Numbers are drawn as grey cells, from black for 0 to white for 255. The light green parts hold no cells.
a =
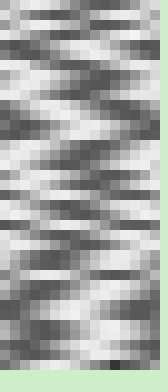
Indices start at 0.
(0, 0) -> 170
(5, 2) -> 88
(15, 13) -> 215
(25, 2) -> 147
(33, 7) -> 151
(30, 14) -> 88
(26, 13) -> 210
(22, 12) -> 93
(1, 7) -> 110
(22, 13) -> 91
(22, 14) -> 92
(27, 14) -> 149
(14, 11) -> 109
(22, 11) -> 117
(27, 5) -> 234
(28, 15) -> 134
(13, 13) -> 104
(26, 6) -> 104
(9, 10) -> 143
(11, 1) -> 111
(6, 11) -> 184
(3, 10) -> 183
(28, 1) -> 154
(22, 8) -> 215
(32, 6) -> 126
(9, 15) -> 228
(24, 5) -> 157
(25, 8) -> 150
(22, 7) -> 233
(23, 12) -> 237
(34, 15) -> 87
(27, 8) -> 150
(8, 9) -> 86
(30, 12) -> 111
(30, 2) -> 105
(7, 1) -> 196
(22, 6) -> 236
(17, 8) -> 133

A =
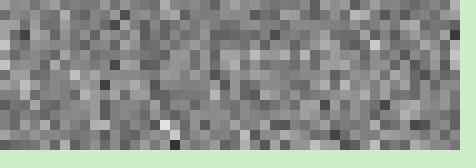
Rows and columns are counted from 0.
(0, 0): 161
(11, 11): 125
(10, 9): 154
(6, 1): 137
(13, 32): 118
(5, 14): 118
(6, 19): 112
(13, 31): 108
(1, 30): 115
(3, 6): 146
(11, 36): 127
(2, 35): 145
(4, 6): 136
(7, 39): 165
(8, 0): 161
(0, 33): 141
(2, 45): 98
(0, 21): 98
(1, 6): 173
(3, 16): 100
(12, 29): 128
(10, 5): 103
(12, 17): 149
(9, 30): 115
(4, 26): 100
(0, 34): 152
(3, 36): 161
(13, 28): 171
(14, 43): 134
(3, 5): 103
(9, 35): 145
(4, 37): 202
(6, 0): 195
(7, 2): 158
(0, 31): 95
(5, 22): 163
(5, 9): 111
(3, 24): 114
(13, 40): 146
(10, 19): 103

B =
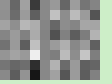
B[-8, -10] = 146
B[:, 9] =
[132, 84, 165, 179, 96, 126, 101, 129]
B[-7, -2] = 155
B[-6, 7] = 133
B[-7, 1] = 108
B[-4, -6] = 134
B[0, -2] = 117
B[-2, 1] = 103
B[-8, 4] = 136
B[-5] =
[133, 155, 129, 171, 131, 81, 129, 93, 125, 179]
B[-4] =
[114, 154, 94, 192, 134, 155, 175, 136, 155, 96]
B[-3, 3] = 238
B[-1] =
[137, 93, 147, 22, 136, 161, 86, 155, 93, 129]
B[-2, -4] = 107
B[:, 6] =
[102, 141, 141, 129, 175, 187, 107, 86]
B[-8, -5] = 153
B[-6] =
[163, 143, 183, 173, 133, 103, 141, 133, 166, 165]
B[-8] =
[146, 103, 161, 58, 136, 153, 102, 157, 117, 132]
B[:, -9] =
[103, 108, 143, 155, 154, 163, 103, 93]
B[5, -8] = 153

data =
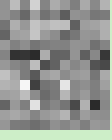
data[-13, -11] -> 146
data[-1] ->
[150, 123, 121, 110, 121, 144, 134, 146, 127, 152, 149]
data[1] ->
[147, 131, 104, 158, 114, 132, 93, 146, 142, 119, 123]
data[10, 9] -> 42
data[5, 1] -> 50
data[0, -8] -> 210
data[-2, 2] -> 158
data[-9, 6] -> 129
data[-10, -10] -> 159
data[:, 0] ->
[146, 147, 116, 100, 154, 132, 152, 193, 179, 159, 100, 160, 150]
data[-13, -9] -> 134
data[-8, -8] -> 43
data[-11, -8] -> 195
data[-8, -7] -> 173
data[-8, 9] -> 136
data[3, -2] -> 148
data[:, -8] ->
[210, 158, 195, 197, 117, 43, 189, 89, 64, 140, 225, 133, 110]
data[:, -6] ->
[172, 132, 192, 141, 130, 99, 98, 167, 123, 121, 134, 161, 144]
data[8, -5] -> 229
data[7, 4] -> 158
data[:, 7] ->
[127, 146, 96, 119, 147, 148, 135, 154, 136, 138, 73, 120, 146]
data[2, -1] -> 175
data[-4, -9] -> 189
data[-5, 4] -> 116
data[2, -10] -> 175
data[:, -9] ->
[134, 104, 152, 163, 142, 53, 124, 124, 246, 189, 127, 158, 121]
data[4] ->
[154, 129, 142, 117, 126, 130, 129, 147, 146, 113, 132]
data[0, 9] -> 137
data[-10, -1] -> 175
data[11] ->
[160, 168, 158, 133, 153, 161, 180, 120, 157, 143, 142]

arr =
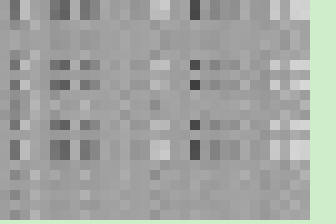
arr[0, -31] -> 159
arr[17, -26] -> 167
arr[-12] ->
[161, 131, 153, 181, 161, 171, 155, 158, 180, 156, 160, 161, 172, 159, 160, 139, 161, 164, 158, 161, 163, 160, 162, 164, 173, 162, 154, 161, 157, 158, 179]
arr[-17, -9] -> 156
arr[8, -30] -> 113
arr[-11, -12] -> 165
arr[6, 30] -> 210
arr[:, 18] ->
[164, 163, 158, 156, 156, 157, 164, 157, 162, 157, 158, 159, 164, 156, 164, 164, 156, 157, 156, 160, 156, 158]
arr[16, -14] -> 156
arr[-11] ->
[151, 137, 155, 173, 163, 149, 162, 164, 170, 163, 163, 166, 150, 161, 163, 156, 159, 163, 159, 165, 152, 161, 160, 161, 157, 160, 160, 157, 175, 163, 153]
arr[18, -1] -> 165
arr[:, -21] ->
[167, 165, 161, 161, 161, 160, 165, 160, 164, 161, 160, 163, 164, 160, 165, 166, 161, 160, 160, 163, 160, 160]
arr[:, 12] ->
[161, 167, 157, 166, 166, 164, 167, 165, 166, 152, 172, 150, 168, 166, 167, 165, 167, 172, 166, 158, 167, 160]
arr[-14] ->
[162, 113, 190, 162, 156, 106, 92, 172, 116, 133, 164, 158, 166, 151, 152, 184, 173, 156, 162, 62, 149, 136, 149, 146, 174, 152, 150, 202, 162, 202, 215]
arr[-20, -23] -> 167
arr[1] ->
[162, 113, 188, 163, 156, 112, 97, 172, 116, 134, 165, 157, 167, 150, 153, 186, 186, 157, 163, 71, 151, 133, 148, 144, 171, 153, 154, 201, 167, 207, 211]
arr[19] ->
[154, 134, 155, 174, 163, 159, 159, 162, 176, 160, 163, 165, 158, 160, 161, 150, 158, 163, 160, 163, 154, 162, 162, 162, 163, 162, 159, 158, 168, 159, 160]
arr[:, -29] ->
[189, 188, 153, 158, 158, 152, 187, 160, 190, 152, 153, 155, 188, 159, 187, 187, 158, 152, 159, 155, 158, 153]
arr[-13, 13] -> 162
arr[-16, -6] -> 153
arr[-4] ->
[161, 158, 159, 164, 157, 152, 156, 158, 155, 156, 160, 162, 166, 160, 161, 167, 162, 158, 156, 167, 157, 155, 159, 164, 158, 162, 149, 160, 155, 170, 165]
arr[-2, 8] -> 154
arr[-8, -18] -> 149
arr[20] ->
[158, 164, 158, 163, 160, 154, 154, 161, 154, 152, 160, 161, 167, 160, 161, 166, 153, 158, 156, 158, 158, 156, 158, 163, 164, 159, 153, 164, 158, 173, 162]
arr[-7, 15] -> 190
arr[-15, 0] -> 161
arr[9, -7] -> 158
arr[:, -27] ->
[156, 156, 160, 161, 162, 160, 156, 156, 156, 160, 161, 163, 156, 158, 157, 156, 162, 160, 157, 163, 160, 160]
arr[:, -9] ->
[148, 148, 156, 159, 159, 156, 149, 159, 149, 154, 162, 160, 149, 159, 149, 148, 159, 159, 159, 162, 158, 157]
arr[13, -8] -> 164
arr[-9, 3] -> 164
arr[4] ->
[161, 166, 158, 161, 162, 149, 152, 159, 151, 155, 161, 160, 166, 160, 162, 165, 150, 156, 156, 160, 154, 153, 159, 162, 159, 159, 168, 163, 150, 172, 163]
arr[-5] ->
[163, 135, 152, 181, 160, 167, 155, 158, 175, 156, 160, 161, 172, 160, 161, 141, 164, 164, 157, 164, 166, 160, 159, 163, 173, 160, 152, 161, 159, 159, 178]

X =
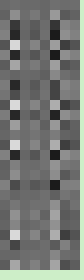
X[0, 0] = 106
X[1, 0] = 98
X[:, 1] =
[110, 142, 56, 39, 215, 39, 165, 101, 40, 77, 217, 39, 157, 117, 217, 39, 127, 141, 75, 101, 118, 145, 133, 217, 69, 103, 166]
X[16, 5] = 147
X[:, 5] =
[111, 153, 53, 27, 157, 27, 158, 136, 67, 68, 173, 35, 152, 123, 173, 27, 147, 141, 27, 96, 143, 163, 145, 173, 91, 134, 164]
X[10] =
[84, 217, 111, 133, 102, 173, 62, 83]
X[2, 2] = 104
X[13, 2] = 109
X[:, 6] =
[108, 90, 132, 143, 62, 143, 83, 110, 134, 126, 62, 142, 80, 99, 62, 143, 118, 89, 127, 116, 96, 90, 96, 62, 128, 108, 79]
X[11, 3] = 85
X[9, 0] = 116
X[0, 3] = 106
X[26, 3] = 128
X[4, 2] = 110
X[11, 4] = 108
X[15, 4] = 114
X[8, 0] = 123
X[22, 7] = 99
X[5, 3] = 85
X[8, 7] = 123
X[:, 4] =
[103, 103, 108, 111, 96, 109, 103, 96, 111, 114, 102, 108, 96, 107, 103, 114, 114, 106, 96, 111, 112, 99, 114, 100, 109, 109, 107]
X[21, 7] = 96
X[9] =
[116, 77, 106, 95, 114, 68, 126, 121]
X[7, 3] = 104
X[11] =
[124, 39, 102, 85, 108, 35, 142, 126]

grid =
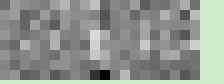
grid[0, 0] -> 110
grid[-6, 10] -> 95
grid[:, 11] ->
[136, 127, 127, 123, 142, 138, 134, 122]
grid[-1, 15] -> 113
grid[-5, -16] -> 137
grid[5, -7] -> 137
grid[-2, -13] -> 130
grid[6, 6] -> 144
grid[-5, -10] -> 174
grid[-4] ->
[121, 106, 179, 145, 123, 178, 112, 127, 107, 209, 146, 142, 137, 134, 199, 139, 146, 129, 158, 206]
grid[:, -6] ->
[93, 134, 165, 164, 199, 151, 110, 124]
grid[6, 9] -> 118
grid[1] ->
[148, 157, 100, 109, 154, 119, 152, 141, 141, 132, 84, 127, 141, 105, 134, 127, 178, 142, 85, 188]
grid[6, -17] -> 120
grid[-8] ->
[110, 155, 139, 133, 126, 158, 181, 137, 163, 192, 104, 136, 126, 158, 93, 118, 114, 139, 172, 112]
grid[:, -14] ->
[181, 152, 151, 130, 112, 145, 144, 110]
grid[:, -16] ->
[126, 154, 121, 137, 123, 122, 124, 131]
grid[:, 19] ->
[112, 188, 150, 150, 206, 114, 115, 108]
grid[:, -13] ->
[137, 141, 127, 127, 127, 135, 130, 132]
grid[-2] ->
[132, 107, 133, 120, 124, 143, 144, 130, 112, 118, 152, 134, 140, 118, 110, 106, 123, 111, 110, 115]
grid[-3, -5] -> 106
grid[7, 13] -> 115
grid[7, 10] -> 3
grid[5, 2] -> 132
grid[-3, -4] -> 162
